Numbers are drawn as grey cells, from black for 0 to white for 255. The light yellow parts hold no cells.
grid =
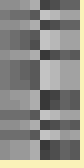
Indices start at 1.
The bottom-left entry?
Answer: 142
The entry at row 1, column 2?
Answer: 142
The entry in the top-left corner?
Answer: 142
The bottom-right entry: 89
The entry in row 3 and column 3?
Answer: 153
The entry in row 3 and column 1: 142
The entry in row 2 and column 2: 110
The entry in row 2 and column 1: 122
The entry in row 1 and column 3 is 153
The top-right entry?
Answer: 99
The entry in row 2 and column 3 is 110

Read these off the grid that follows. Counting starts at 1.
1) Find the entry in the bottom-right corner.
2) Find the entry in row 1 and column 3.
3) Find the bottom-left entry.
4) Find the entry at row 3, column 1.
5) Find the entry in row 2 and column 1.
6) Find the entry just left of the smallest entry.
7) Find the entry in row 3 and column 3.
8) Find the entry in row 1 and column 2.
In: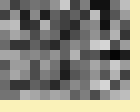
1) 189
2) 97
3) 115
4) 178
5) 64
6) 29
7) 41
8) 64

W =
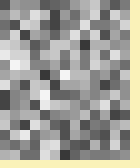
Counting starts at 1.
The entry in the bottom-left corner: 177
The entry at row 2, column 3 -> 154
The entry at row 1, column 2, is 154
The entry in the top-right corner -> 122
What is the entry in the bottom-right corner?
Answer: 144
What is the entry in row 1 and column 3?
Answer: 144
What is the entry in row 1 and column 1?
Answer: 80
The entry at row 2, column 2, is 187
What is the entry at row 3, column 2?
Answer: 80
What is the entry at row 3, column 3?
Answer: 211
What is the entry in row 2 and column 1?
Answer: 144
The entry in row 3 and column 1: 110

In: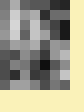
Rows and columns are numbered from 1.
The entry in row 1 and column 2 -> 172
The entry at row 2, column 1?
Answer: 128
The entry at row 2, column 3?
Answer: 151
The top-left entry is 118
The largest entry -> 214
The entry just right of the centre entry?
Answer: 87
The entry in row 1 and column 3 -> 98
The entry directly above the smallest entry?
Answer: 57
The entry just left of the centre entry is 151
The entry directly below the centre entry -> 108
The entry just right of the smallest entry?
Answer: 87
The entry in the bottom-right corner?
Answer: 98
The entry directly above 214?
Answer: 205
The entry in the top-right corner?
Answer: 37
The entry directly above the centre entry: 196
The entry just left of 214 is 140
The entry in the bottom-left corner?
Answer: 98
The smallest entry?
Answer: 15
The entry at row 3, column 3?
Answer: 118

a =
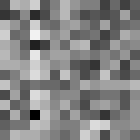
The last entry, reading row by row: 105
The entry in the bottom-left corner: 116
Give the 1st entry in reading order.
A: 74
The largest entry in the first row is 207
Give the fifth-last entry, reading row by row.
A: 173
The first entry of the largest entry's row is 207
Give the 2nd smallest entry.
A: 32
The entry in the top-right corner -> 96
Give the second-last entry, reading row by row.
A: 127
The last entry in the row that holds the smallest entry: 150
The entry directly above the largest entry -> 207
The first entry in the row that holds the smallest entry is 74
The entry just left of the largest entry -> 116
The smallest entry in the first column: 52
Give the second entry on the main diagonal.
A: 74
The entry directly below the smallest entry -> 195
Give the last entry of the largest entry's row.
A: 150
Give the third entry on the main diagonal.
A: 105
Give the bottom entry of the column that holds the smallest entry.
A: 173
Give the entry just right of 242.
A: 184
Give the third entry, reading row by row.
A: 173

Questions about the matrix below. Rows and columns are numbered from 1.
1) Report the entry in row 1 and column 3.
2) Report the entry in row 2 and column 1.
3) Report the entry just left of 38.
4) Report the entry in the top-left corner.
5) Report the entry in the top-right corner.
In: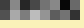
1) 38
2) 81
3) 136
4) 62
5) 105
